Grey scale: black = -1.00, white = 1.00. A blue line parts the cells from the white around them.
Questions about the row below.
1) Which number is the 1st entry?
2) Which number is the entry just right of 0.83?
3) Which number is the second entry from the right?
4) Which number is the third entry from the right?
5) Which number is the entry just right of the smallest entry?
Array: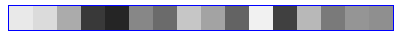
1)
0.83
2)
0.72
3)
0.17
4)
-0.04
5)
0.06

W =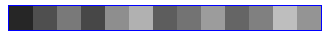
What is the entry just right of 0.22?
-0.21
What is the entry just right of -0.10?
0.22
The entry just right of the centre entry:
-0.10

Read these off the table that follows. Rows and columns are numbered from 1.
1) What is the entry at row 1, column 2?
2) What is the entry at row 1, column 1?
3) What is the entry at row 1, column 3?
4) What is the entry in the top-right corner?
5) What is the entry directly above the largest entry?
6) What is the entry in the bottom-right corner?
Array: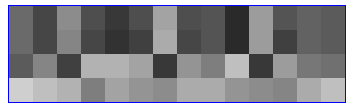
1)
-0.45
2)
-0.17
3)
0.10
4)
-0.29
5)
-0.29
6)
0.50

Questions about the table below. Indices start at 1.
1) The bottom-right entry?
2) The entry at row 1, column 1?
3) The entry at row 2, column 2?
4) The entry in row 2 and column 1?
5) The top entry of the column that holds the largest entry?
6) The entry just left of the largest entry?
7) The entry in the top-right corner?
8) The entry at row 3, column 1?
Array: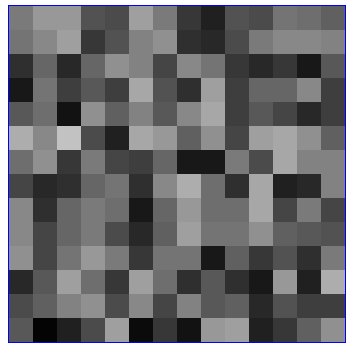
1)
0.13
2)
-0.04
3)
0.07
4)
-0.09
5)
0.19
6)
0.07
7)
-0.25
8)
-0.63
